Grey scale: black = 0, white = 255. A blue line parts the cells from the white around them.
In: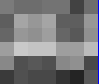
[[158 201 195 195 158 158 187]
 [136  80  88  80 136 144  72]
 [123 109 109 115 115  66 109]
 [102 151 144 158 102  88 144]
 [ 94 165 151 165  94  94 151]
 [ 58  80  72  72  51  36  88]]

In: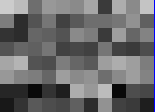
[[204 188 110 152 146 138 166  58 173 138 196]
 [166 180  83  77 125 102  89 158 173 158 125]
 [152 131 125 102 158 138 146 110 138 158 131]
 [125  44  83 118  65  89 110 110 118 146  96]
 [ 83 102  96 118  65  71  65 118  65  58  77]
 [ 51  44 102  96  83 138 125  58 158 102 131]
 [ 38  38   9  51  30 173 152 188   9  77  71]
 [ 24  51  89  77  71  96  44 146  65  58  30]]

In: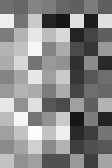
[[238 116 202  35  22 223  28 223]
 [231 145 223  87  74 159  95 179]
 [194 145 159  80  80 153  62 165]
 [187 246 116 145 202  22 124  35]
 [179 194 246 132 171  74  54 153]
 [171 216 116 153 145  47 139  41]
 [159 194 253 194 238  41  62 116]
 [153 179 171 124 171  68 110 102]
 [139 165 208 139 179  62  80  87]
 [132 165 231 159 202  54  87 110]
 [124 179 231 187 216  35  68  95]
 [110 102 132 124 102  95 124  95]]

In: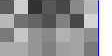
[[184 113 101  79 129  71 212]
 [171 171 150 129 158 164 121]
 [121 198 150 137 178 164 143]
 [ 93 206  50  87  71 137 184]]

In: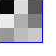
[[235 174 125]
 [152 188 201]
 [ 11 220  87]]

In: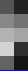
[[211  47]
 [178 165]
 [136 115]
 [ 99  21]
 [ 85  34]]

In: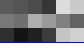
[[120 112 174 154 128  99]
 [ 91  84  76  54 220 202]
 [ 47  20  33  60 196 208]]
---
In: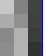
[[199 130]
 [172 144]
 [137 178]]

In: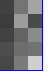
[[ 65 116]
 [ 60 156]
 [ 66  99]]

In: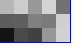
[[182 205]
 [ 93  95]
 [ 19  73]]

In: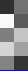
[[ 47 114]
 [249  90]
 [126 197]]

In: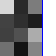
[[215  41]
 [ 66  47]
 [ 64  81]]

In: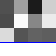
[[ 80 159]
 [ 75 251]
 [219  84]]

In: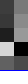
[[ 61 121]
 [ 56 138]
 [ 30 153]]

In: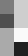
[[124 206]
 [ 79 206]
 [170 250]]

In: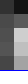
[[ 50  19]
 [ 74  90]
 [ 79 206]]
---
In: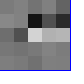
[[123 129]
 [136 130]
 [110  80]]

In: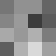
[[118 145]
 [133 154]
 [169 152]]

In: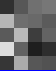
[[ 48  87]
 [182 110]
 [ 90 185]]

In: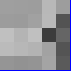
[[159 158]
 [156 155]
 [192 180]]

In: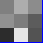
[[128 173]
 [145 125]
 [ 44 229]]

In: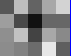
[[ 87 189]
 [158  73]
 [143 194]]

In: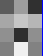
[[ 92 157]
 [167 198]
 [144  46]]
